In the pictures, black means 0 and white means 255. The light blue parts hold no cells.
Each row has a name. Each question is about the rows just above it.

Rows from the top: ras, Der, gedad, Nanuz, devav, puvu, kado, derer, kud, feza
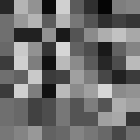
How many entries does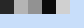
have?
5
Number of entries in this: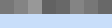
8
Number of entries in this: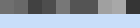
10
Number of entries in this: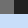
2
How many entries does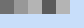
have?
5

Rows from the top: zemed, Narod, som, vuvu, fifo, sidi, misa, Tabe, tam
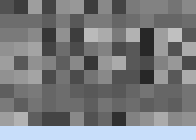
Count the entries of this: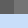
2
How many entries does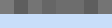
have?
8
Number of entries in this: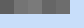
5
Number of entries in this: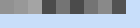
9
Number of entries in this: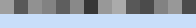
14
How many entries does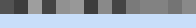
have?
14
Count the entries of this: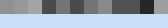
12

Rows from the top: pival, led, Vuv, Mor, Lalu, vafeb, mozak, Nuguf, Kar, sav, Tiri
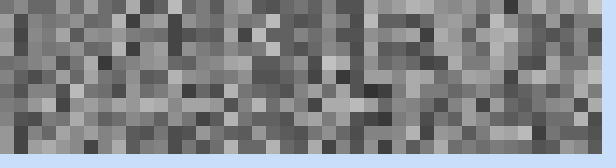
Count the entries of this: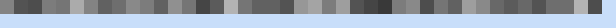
43
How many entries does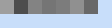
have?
7
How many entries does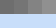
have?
4
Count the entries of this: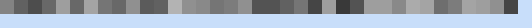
37
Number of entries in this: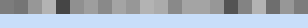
22
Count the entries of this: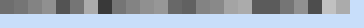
25

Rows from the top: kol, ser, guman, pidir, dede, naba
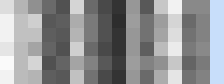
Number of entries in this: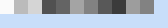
11
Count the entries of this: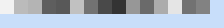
15
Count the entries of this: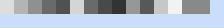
15
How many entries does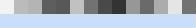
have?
14
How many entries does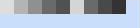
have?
9

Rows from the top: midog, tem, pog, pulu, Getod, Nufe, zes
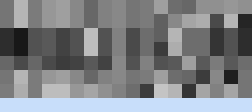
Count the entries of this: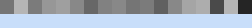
18
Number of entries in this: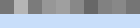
10
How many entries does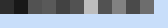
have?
11
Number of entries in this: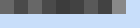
9

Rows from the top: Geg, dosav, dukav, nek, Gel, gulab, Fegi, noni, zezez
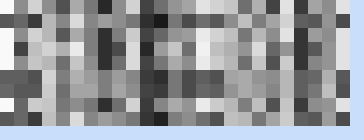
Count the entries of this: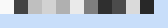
11
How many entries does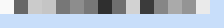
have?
15
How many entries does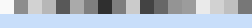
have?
18
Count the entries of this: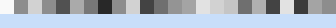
24
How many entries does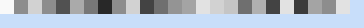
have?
25
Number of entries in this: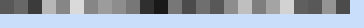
25

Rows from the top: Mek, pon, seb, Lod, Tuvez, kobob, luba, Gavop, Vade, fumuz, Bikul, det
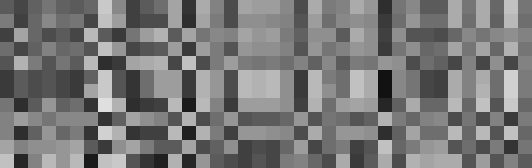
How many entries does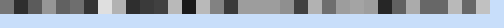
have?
35
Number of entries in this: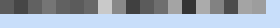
19
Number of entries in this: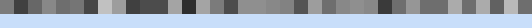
38
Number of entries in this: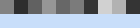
10

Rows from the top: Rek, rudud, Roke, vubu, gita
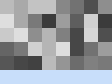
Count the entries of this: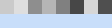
8
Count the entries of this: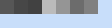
7
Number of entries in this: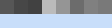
8
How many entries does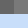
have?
2

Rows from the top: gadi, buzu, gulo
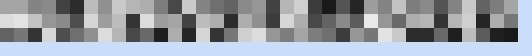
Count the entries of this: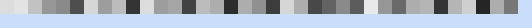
37
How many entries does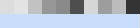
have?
10
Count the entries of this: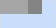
3
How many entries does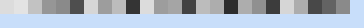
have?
25

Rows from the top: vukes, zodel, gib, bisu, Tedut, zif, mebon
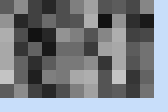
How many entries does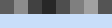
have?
8
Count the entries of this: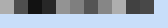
11
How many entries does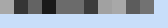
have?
11

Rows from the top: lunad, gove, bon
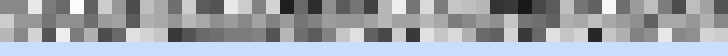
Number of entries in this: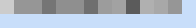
13
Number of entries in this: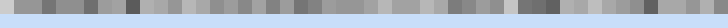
52
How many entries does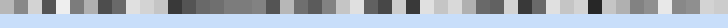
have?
52
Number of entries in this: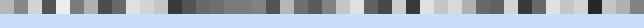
46
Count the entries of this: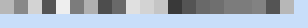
21
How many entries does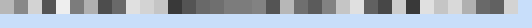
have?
37
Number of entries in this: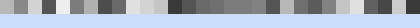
30

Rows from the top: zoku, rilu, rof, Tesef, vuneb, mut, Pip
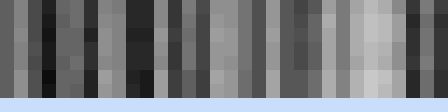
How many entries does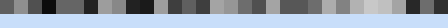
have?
32
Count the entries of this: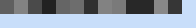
13
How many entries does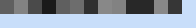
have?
13
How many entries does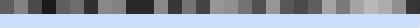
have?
30
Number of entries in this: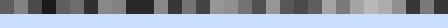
32
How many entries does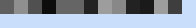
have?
13
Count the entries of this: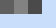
3

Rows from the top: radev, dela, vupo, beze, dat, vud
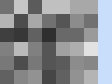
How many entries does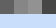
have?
4
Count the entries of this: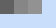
3
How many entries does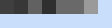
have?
7
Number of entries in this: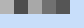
5
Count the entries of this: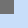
1

